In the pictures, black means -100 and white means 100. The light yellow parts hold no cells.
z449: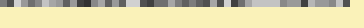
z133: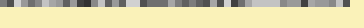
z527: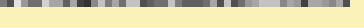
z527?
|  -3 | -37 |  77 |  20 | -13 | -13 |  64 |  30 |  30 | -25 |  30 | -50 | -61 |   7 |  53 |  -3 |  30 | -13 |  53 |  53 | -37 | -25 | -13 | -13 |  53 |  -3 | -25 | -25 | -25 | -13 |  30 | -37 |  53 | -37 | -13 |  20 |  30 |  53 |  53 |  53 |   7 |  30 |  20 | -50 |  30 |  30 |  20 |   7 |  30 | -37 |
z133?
|  -3 | -37 |  64 |  20 | -13 |   7 |  53 |  30 |  20 | -25 |  20 | -50 | -61 |   7 |  53 | -25 |  20 | -25 |  64 |  64 | -37 | -13 | -13 | -13 |  30 |  -3 | -25 |  -3 | -25 | -37 |  30 | -37 |  64 | -50 | -13 |  30 |  53 |  53 |  53 |  53 |   7 |  20 |  20 | -50 |  30 |  20 |  20 |   7 |  53 | -37 |
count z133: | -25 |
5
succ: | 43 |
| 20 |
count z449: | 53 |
6

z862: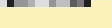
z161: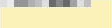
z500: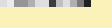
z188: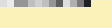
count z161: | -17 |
2
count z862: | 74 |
3
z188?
|  74 |  84 |  17 |  17 |  50 |  63 |  50 |  17 | -27 |  74 |  38 |  -5 | -74 |
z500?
|  74 |  84 |  17 |  17 |  38 |  74 |  74 | -53 |  50 |  74 |  38 |  -5 | -74 |
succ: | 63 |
| 50 |
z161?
|  74 |  84 |  17 |  17 |  38 |  50 |  74 | -17 |   7 | -17 |  27 |  74 |  50 |

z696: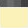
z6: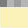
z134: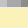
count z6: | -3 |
1
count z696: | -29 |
2

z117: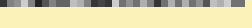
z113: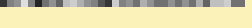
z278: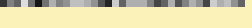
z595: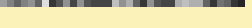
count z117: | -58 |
4
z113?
| -58 |   1 |  14 |  74 |   1 | -71 | -11 |  14 | -22 |  50 |  61 |  37 |  14 |   1 | -34 | -58 |  61 |   1 |  14 | -11 |  37 |  14 | -11 | -11 |  14 | -11 |  14 | -11 |  37 | -22 |  50 |  50 |  61 | -11 | -11 |
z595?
|  24 |   1 | -22 |   1 |  14 | -22 |  74 | -58 | -34 |  14 | -46 |  14 | -34 | -46 | -46 | -46 |  50 |  14 |  37 | -22 | -58 |  14 | -34 | -46 | -46 |  37 |  50 |  37 |  37 | -22 | -58 | -11 | -22 | -58 | -71 |
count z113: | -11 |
8
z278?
| -58 |   1 | -22 |  74 | -11 | -83 | -11 |  37 |   1 |  14 |  50 |  50 |  37 |  14 | -34 | -71 |  61 | -22 |  37 |  37 |  37 |   1 | -46 | -22 |  37 | -34 |   1 |  37 |  14 | -46 |  61 |  37 |  50 |  14 | -22 |
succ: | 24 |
| 1 |

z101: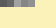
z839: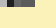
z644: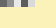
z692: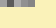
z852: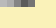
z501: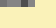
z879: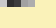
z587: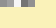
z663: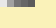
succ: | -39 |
| 4 |
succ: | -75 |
| -19 |
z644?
| -19 |  14 |  82 | -29 |  71 |
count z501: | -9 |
1

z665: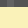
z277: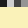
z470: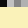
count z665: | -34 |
3
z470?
| -92 |  51 |   4 |  39 |

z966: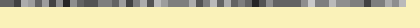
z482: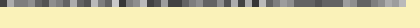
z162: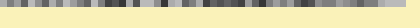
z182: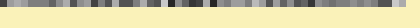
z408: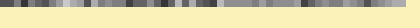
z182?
| -48 |  23 |  35 |  23 |  -1 |  -1 |  -1 | -22 |  11 |  35 | -35 |  11 |  23 | -48 |  -1 | -35 |  35 | -35 | -35 |  -1 |  35 | -22 | -35 |  58 | -70 |  11 | -22 | -58 | -48 |  35 | -70 |  11 |  -1 |  23 |  23 |  -1 |  46 |  23 | -35 |  23 | -22 |  11 | -35 | -22 | -58 |  11 |  -1 | -12 |  -1 |  -1 |  11 |  -1 |  11 |  -1 | -35 | -35 |  58 |  35 |
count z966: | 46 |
4
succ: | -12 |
| -1 |

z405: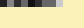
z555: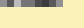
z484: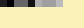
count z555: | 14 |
2
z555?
|  14 | -30 |  47 |  -8 |  -8 | -41 | -53 | -30 |  14 |
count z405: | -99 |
0
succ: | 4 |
| -63 |

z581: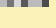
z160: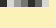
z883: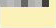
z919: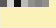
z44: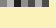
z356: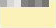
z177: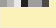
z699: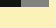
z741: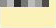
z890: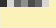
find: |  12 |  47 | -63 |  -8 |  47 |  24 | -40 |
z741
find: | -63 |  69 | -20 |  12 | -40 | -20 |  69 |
z890
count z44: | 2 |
1
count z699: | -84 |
3

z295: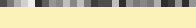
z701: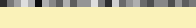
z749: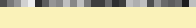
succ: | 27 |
| 74 |
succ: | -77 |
| 50 |
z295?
| -39 |  -5 |  37 |  63 |  87 | -64 | -27 |  17 |   6 |  50 |   6 |  50 |  -5 | -51 | -39 | -39 |  50 | -64 |  17 |  -5 |   6 |  -5 |  37 | -64 | -51 |  17 | -64 |  17 |

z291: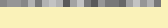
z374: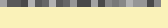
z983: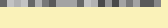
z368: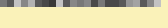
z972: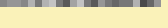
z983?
| -19 |  53 |  40 |  53 | -19 |  40 |  -6 | -30 |  28 |  28 |  28 | -19 |  53 |  40 | -43 |  18 | -43 |  28 |  -6 |  28 | -30 | -30 |   6 |
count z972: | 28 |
1
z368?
|  -6 | -30 |  53 |   6 |  40 | -30 | -43 | -56 |  53 | -30 |   6 |  -6 |   6 | -43 |  -6 | -43 | -43 | -30 |  18 |  28 | -30 |   6 |  53 |

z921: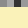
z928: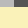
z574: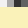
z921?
|   9 |  33 | -59 |  20 |
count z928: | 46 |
2
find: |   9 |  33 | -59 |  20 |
z921

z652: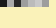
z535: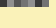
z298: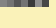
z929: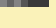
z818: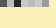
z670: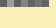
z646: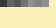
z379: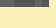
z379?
| -22 | -22 | -33 | -33 | -33 | -22 | -33 |
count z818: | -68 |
1
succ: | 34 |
| -68 |
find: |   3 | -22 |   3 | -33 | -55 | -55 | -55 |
z929

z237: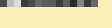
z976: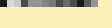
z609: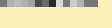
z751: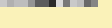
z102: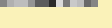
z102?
|   4 |  38 |  48 |  48 |  16 | -28 | -28 | -67 |  71 |  -6 |  58 |  48 | -18 |   4 |
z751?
|  58 |  38 |  48 |  48 |  16 | -28 | -28 | -67 |  71 |  -6 |  58 |  48 | -18 |   4 |

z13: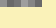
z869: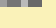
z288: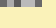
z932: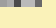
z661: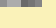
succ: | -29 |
| 46 |
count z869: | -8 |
2
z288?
| -18 |  35 | -29 |  46 |  46 | -18 |

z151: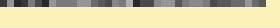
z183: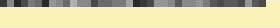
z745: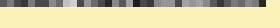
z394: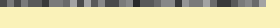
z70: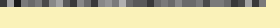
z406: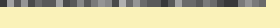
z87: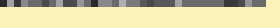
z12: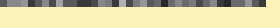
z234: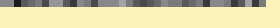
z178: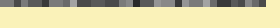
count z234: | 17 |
2
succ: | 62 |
| -42 |
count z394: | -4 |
8
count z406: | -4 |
4

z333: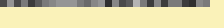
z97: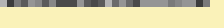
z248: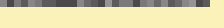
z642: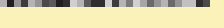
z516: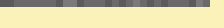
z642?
|  41 | -75 |  17 | -53 |  41 |  17 | -42 | -29 | -75 | -63 |  63 |  41 | -29 | -63 | -63 |  63 | -53 |  41 |  -4 |  63 |  30 | -17 |  17 |  41 | -17 |  17 |  51 |  51 | -63 | -42 |
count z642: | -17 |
2
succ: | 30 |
| -17 |
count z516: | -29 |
9

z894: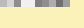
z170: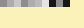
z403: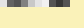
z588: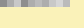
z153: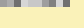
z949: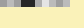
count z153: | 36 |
1
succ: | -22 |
| -34 |
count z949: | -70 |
2

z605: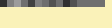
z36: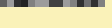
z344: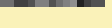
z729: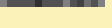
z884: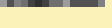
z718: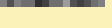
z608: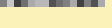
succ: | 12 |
| -73 |
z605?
| -62 |   0 |  22 | -13 | -49 |   0 | -13 | -36 | -13 | -62 | -36 | -13 | -13 | -13 | -13 |
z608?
|   0 |  56 | -49 | -13 |  33 |  44 |  44 | -36 | -13 |   0 |  33 | -49 |   0 | -36 |  33 |
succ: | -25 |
| 22 |
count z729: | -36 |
9

